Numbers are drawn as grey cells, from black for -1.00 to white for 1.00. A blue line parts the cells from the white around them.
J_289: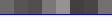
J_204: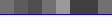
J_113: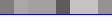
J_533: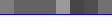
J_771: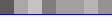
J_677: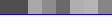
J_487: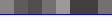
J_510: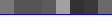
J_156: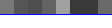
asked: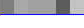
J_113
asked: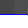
J_533
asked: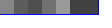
J_487

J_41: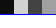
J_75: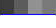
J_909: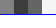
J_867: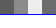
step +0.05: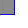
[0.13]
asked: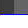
J_909
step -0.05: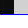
[-0.95  0.59]
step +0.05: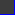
[-0.48]
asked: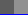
J_75

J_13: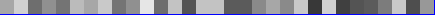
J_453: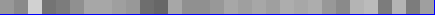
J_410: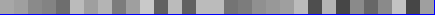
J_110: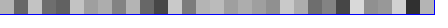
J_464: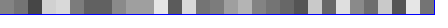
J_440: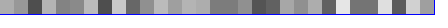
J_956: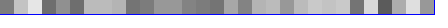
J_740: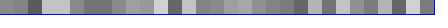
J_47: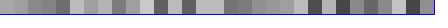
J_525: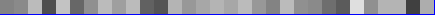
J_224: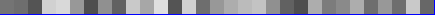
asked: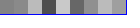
J_440
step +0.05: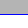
[0.46 0.46]
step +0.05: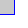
[0.63]
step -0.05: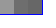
[ 0.14 -0.19 -0.24]

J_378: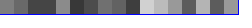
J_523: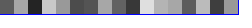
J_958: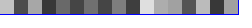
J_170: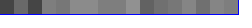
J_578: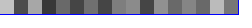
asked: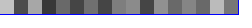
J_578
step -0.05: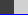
[-0.56  0.59]
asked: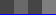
J_170
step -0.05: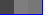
[-0.51 -0.06 -0.12]
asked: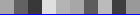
J_523
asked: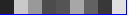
J_523

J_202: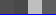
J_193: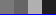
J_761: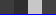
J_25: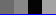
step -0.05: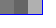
[-0.10 -0.26  0.33]
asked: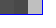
J_202
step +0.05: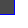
[-0.38]

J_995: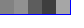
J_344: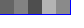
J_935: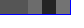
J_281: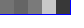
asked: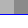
J_344
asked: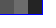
J_935
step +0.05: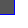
[-0.28]

